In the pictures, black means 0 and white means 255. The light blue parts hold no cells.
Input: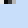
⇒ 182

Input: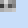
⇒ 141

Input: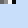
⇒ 10

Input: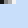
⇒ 242

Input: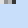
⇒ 55

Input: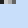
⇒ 100

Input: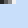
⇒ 240

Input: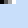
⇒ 253

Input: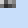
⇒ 133
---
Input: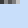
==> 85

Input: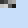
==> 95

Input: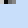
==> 108

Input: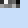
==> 121

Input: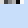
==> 132

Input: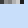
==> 129

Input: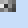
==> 92

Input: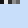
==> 46
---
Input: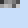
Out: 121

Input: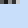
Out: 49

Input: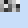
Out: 199

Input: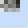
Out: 113

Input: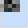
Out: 141

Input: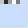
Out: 255

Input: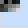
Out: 14

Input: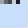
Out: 202

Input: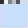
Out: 189

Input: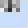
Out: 197
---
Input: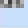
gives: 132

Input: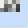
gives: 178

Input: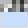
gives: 71

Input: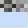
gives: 177

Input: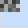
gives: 126

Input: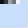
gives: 116

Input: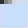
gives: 156

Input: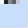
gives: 96
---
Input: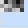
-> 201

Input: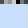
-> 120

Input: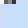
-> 139

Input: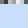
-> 206

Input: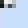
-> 75

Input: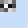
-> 215

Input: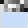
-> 53
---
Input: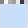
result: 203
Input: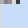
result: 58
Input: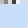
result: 244
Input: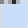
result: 175
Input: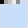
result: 140
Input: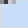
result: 173
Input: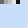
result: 17
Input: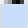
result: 225
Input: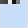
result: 116
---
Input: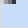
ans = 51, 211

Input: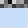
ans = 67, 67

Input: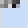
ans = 61, 143

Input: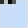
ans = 89, 45

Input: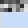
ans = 159, 128

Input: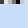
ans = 201, 61
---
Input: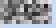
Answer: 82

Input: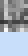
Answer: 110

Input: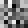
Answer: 250

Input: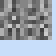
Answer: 176

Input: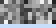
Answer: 153

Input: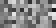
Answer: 201

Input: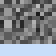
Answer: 64
